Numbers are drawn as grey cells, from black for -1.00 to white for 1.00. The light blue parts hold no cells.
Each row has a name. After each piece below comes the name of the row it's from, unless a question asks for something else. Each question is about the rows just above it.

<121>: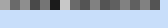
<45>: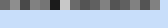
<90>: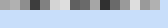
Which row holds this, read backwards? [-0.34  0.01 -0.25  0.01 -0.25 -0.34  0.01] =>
<121>
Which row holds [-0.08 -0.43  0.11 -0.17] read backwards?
<121>
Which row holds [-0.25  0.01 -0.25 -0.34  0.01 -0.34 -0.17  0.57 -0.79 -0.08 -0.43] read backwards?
<121>
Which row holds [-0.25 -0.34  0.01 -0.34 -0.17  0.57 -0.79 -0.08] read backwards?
<121>
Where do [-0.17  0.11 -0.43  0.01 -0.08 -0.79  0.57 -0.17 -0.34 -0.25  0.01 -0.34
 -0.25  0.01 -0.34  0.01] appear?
<45>

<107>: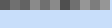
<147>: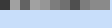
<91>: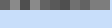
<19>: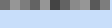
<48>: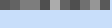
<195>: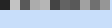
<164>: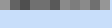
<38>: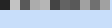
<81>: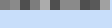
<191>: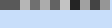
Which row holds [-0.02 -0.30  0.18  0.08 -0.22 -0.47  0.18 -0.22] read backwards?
<19>
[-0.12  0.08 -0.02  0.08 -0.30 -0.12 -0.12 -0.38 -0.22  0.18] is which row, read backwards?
<164>
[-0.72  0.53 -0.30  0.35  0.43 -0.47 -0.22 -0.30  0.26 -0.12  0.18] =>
<195>
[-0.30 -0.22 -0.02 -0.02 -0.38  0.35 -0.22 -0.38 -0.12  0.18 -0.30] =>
<48>
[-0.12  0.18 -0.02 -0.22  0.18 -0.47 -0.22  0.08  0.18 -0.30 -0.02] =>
<19>

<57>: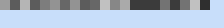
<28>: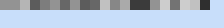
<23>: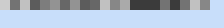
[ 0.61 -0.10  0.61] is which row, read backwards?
<28>
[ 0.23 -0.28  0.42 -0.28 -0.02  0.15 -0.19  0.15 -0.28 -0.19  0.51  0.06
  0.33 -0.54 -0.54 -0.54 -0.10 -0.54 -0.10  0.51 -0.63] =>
<57>
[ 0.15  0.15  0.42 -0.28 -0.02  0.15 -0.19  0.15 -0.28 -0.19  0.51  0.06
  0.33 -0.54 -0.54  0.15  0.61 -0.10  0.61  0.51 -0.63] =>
<28>

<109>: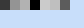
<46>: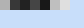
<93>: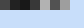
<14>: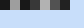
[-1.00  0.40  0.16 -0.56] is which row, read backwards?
<109>
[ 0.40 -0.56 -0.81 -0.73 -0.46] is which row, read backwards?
<93>
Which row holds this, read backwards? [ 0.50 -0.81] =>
<46>

